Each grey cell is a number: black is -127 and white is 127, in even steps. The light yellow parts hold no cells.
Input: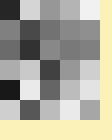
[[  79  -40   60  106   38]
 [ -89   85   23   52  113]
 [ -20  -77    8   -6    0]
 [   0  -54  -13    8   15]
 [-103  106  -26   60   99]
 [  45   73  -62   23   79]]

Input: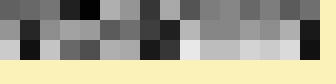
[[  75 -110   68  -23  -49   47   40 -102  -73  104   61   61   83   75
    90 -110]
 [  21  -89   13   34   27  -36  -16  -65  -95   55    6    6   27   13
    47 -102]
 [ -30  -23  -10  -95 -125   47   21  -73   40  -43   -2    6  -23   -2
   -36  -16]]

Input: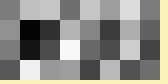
[[  -3   63   69  -16   69   29   92   -3]
 [ -38  112   23   29  -59   57  -44  -16]
 [  -3 -106  -51  120  -23  -51   77  -59]
 [  17 -122  -78   51    5  -66   45  -30]]

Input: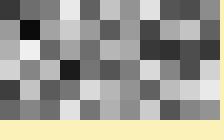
[[  82    5   60 -100  -10  -42   -2   89    5  -50   82]
 [  27 -116   35   75   27  -36   27  -57   42   67  -30]
 [ -71  -17   -2  105  -30   67   19   97  -42  -50   12]
 [ -24    5  -17   97  -10   48   12   75  -42    5   19]
 [  48  111  -24   35  -17   54   42  -71  -78  -50  -71]
 [ -65   67  -36  -10   89   54   19  -30   60   82  105]]

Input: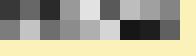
[[  -3   67  -17   12   47   85 -105  -97  -31]
 [ -71  -24  -85   25   98  -38   61   32    4]]

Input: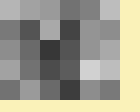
[[ -6 -43  41 -59  20  13]
 [ 53  34  26 -13   0  61]
 [-13  26 -21 -66  13  -6]
 [ 34 -13 -51 -35  81  61]
 [ 13 -21 -72 -43  20  41]]

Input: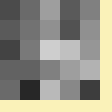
[[-60  -6  78  64  22]
 [-21 -88  57   8 -66]
 [-52 -21  30 -37   0]
 [-37 -13  16 -45  16]
 [-29 -29   0  30  50]]

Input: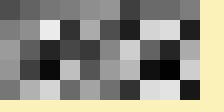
[[  -2   14  107  -77   43  -49  -97   84   92  -97]
 [  -9   49   84  -21   35  -15  -77   92   99 -104]
 [ -49  -28   -9   -2   14   21  -64  -21  -21   -2]
 [  27  -34  -90  -56  -70    6   78  -28  -90   43]
 [  21  -64 -117   63  -42   27   56 -111 -125   78]]
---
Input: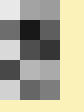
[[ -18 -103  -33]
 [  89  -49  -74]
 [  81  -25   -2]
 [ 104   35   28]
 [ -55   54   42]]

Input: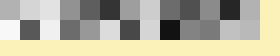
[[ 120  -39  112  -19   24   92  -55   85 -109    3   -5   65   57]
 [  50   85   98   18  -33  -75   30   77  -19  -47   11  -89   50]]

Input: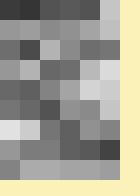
[[-68 -74 -44 -38 -44  69]
 [-17 -52  51  10 -17 -10]
 [-23 -31   3  36  83  76]
 [-10 -23 -44  17  10  69]
 [ 23  -3  -3 -31 -38 -60]
 [ 23  29  10  17  36  63]
 [  3  43  43  36  36  29]
 [ 23  51 -23 -17  57  90]
 [ 97  76 -10 -31  17   3]]

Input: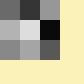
[[ -21  -74   23]
 [   8   37  -39]
 [  51   93 -117]]

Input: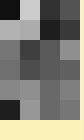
[[  -9  -64  -38   15]
 [ -16  -50  -38  -30]
 [   7   15  -22   -1]
 [ -97   23  -22   -9]
 [  50   44  -97  -70]
 [-111   75  -78  -44]]

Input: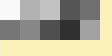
[[ -8   7 -48 -79  34]
 [121  50  66 -42 -16]]
